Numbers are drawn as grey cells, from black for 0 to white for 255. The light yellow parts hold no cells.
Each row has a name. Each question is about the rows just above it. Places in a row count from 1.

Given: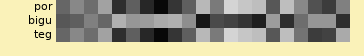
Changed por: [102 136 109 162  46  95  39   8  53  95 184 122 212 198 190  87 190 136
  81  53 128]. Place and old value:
20, [60]
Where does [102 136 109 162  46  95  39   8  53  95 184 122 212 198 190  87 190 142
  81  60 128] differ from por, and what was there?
18, [136]

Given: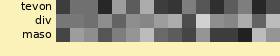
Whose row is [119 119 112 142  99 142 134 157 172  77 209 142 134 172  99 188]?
div
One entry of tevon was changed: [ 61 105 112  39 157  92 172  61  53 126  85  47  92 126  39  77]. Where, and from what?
2, [112]
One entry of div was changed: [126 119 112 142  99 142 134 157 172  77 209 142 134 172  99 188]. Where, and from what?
1, [119]
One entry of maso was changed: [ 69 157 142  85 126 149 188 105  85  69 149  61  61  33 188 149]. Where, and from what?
9, [92]
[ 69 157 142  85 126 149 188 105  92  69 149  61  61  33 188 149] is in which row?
maso

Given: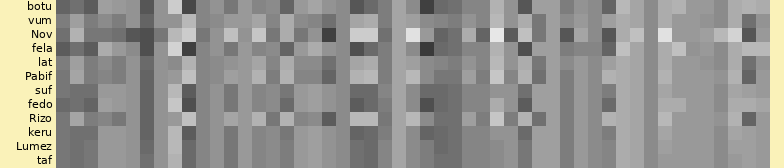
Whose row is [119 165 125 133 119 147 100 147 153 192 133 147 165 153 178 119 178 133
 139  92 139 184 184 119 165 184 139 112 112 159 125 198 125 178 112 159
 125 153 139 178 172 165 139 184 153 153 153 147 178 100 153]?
Rizo
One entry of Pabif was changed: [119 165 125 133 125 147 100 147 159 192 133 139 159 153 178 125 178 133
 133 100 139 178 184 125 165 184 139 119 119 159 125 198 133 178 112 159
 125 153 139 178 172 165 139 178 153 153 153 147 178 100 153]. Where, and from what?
9, [153]
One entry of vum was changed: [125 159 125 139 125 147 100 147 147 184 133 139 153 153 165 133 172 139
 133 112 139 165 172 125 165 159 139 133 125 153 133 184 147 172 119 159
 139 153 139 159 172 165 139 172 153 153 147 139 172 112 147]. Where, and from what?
30, [147]
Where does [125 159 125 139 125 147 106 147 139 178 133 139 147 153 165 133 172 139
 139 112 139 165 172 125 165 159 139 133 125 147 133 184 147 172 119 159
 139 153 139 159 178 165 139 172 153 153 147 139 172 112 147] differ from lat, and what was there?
41, [172]
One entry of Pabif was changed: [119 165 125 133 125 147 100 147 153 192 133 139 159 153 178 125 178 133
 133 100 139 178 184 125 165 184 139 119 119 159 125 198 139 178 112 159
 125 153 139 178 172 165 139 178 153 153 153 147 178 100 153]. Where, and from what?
33, [133]
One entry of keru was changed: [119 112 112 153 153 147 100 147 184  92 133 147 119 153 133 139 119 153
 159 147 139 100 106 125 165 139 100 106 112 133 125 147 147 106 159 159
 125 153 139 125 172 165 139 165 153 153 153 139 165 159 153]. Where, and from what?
31, [133]
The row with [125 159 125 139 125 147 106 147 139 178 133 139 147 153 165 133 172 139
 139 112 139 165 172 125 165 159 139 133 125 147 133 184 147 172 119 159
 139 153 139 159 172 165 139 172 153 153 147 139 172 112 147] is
lat

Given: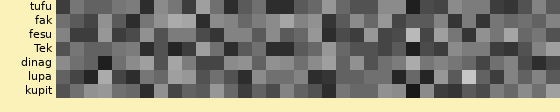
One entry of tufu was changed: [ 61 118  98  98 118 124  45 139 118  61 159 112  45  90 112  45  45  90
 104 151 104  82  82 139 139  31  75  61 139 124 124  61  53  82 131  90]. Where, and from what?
28, [69]
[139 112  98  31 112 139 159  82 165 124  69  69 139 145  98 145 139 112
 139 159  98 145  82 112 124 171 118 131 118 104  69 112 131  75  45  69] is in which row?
dinag
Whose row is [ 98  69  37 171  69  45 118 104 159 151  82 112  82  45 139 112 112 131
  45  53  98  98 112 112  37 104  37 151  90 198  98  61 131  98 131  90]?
lupa
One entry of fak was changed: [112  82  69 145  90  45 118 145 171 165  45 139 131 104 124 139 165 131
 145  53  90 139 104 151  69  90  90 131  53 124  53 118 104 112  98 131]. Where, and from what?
2, [90]
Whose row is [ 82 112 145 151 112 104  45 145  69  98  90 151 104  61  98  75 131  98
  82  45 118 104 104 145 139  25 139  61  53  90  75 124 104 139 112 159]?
kupit

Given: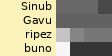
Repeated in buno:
[53]
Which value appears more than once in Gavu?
[97]
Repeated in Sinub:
[103]
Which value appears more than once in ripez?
[118]
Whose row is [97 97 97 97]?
Gavu
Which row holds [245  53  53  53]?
buno

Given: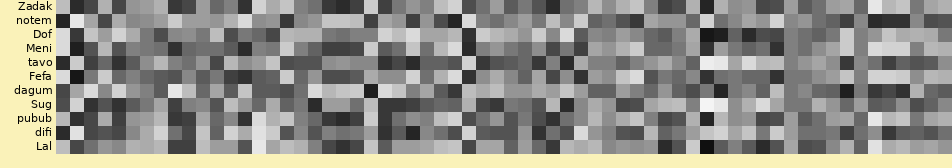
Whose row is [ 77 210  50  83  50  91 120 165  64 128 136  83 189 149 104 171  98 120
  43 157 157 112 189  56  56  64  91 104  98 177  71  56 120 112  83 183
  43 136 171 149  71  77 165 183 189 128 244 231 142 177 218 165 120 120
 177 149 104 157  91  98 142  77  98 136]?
Sug
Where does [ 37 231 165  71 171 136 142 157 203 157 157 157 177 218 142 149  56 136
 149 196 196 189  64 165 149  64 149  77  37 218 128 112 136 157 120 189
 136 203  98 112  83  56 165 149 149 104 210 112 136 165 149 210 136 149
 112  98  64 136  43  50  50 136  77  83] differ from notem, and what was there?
12, [149]
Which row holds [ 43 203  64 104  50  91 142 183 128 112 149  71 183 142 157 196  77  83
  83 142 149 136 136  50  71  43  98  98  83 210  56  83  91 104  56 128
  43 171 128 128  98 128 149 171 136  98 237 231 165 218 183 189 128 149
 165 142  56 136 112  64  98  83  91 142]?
tavo
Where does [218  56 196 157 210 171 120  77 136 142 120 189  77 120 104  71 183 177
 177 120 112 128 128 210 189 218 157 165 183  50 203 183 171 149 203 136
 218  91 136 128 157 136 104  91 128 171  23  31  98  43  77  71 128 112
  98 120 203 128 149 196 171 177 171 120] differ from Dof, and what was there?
27, [165]
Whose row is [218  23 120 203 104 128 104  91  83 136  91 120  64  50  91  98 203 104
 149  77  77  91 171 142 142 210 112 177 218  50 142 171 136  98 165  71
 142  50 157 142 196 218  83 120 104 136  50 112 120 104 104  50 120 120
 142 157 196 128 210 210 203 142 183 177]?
Fefa
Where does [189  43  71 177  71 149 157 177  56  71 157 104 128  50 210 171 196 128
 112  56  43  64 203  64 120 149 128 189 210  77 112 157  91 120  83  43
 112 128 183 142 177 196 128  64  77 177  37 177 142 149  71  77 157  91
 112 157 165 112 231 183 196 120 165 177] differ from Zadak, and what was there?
58, [104]

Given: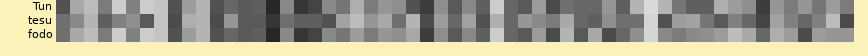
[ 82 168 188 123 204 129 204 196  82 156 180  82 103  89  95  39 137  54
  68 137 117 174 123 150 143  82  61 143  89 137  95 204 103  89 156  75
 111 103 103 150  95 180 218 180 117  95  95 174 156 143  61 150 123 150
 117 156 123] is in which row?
Tun
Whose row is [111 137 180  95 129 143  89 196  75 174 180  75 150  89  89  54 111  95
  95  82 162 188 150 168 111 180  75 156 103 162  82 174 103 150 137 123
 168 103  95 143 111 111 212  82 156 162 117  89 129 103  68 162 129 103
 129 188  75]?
tesu
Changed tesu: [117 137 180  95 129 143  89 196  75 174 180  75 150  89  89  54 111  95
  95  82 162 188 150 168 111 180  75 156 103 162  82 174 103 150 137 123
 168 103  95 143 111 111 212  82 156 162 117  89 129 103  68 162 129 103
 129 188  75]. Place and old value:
1, [111]
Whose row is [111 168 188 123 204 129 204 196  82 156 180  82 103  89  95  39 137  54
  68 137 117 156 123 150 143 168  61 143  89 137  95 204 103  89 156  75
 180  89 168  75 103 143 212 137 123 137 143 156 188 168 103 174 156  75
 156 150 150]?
fodo
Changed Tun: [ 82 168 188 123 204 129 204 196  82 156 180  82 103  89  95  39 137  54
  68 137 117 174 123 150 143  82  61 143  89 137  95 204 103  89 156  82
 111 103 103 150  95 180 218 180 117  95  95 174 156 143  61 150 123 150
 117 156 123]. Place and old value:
36, [75]

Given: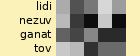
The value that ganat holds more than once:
[42]
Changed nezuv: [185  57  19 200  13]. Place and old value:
3, [13]
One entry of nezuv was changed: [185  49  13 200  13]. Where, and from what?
2, [57]
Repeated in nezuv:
[13]
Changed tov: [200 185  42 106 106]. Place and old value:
3, [49]

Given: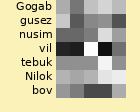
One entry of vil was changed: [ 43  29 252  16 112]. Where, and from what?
1, [36]
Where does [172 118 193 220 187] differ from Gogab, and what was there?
4, [212]
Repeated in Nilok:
[179]
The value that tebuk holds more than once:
[144]

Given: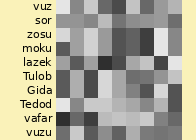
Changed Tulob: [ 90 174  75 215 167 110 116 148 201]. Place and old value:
9, [195]
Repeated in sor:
[148]
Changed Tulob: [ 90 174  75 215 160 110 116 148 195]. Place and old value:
5, [167]
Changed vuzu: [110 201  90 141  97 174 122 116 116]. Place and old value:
9, [122]

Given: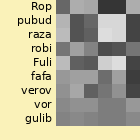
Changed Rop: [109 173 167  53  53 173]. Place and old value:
1, [103]
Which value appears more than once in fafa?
[160]
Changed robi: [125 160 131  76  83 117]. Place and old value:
1, [117]
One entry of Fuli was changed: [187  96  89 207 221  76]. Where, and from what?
6, [68]
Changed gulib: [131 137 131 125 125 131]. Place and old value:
6, [137]
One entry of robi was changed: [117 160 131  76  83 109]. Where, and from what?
6, [117]
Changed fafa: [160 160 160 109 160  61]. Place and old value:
1, [152]

